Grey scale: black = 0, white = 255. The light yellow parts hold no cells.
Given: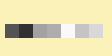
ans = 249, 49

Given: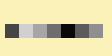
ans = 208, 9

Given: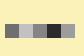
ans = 193, 44

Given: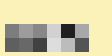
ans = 221, 32

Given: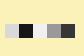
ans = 240, 22

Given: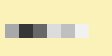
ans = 241, 54

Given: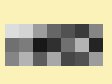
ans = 221, 24

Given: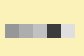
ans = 223, 60

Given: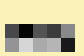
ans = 214, 5
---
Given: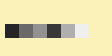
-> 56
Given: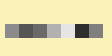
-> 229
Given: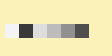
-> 188
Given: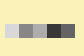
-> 173
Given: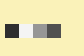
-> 244
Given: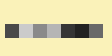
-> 53
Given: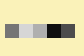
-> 175
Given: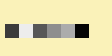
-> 142
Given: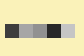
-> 145
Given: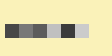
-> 192
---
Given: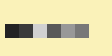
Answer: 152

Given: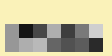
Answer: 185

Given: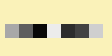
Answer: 207

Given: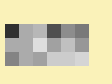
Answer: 213

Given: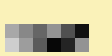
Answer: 168

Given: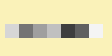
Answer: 214
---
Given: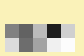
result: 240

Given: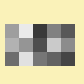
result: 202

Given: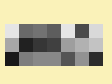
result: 177

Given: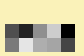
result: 165

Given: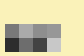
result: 67

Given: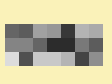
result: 121

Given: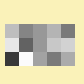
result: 200

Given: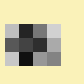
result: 46
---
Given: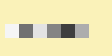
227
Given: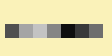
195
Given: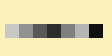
88
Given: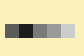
122
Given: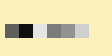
229
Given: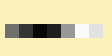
8
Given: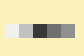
57
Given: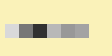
49
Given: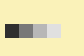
183
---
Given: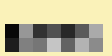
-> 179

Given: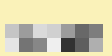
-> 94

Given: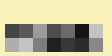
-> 44

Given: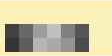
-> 148

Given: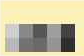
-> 148

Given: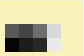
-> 39

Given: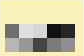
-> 122

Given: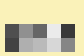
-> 215
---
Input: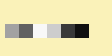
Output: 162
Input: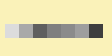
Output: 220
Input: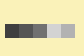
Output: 63
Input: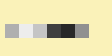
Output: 175
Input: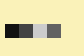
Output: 18
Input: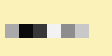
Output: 170
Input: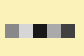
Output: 137
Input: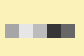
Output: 166
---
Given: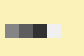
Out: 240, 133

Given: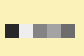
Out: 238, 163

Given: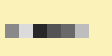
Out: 219, 189

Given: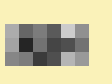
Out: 204, 181

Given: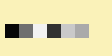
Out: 242, 201

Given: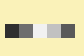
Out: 241, 193
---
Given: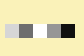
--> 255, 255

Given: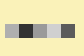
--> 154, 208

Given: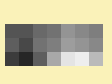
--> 126, 238

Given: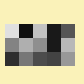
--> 143, 224

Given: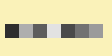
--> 226, 226

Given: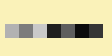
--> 31, 201

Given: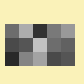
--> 194, 194

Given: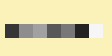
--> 88, 246
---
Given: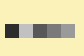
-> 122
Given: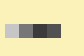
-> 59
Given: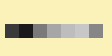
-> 199
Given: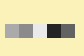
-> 36
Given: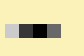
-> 3
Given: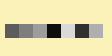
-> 48
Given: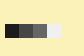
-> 102
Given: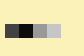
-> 153
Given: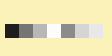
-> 213
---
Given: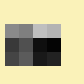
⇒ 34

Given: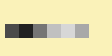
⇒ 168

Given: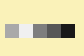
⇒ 25

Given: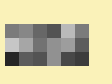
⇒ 60

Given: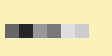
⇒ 204

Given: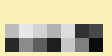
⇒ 11

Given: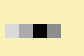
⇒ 141

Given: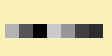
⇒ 46

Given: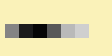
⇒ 207
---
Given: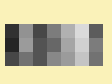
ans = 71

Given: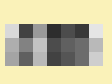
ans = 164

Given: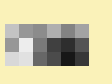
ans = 216

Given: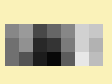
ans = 112

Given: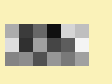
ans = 132

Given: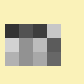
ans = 178

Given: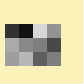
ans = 158

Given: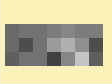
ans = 95
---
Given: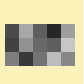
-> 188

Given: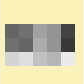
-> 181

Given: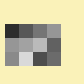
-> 77

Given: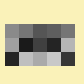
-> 200

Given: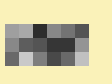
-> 105

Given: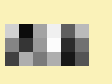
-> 23

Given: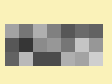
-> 163

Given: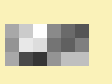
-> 191
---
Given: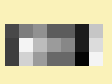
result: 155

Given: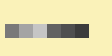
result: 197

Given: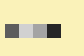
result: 164

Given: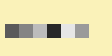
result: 188

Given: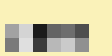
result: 59

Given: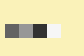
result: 50
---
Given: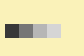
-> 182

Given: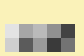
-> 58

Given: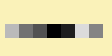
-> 219

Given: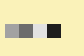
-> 226

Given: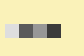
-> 151

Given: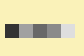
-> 138
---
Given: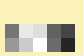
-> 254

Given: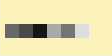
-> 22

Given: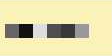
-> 221

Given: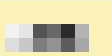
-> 125

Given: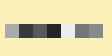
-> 89

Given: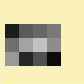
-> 81

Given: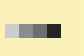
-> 110

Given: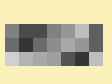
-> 168
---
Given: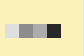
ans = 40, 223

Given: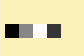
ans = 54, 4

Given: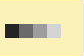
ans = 212, 36

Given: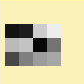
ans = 237, 71

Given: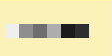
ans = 47, 239

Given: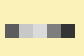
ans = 52, 93
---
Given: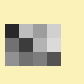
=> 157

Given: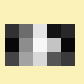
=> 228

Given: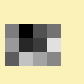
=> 81

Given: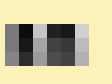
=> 197

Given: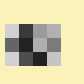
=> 154

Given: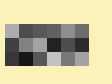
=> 88
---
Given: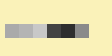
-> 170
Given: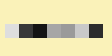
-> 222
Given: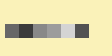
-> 103
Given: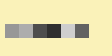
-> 151
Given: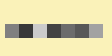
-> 128
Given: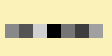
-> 137
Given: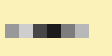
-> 153
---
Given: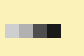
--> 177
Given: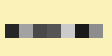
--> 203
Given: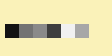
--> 62
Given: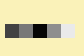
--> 5
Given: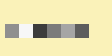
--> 123
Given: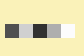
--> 49
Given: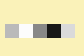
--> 136
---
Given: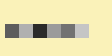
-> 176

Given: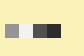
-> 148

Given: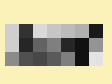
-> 217

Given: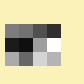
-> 212

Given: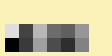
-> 183

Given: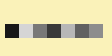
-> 183

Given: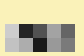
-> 194
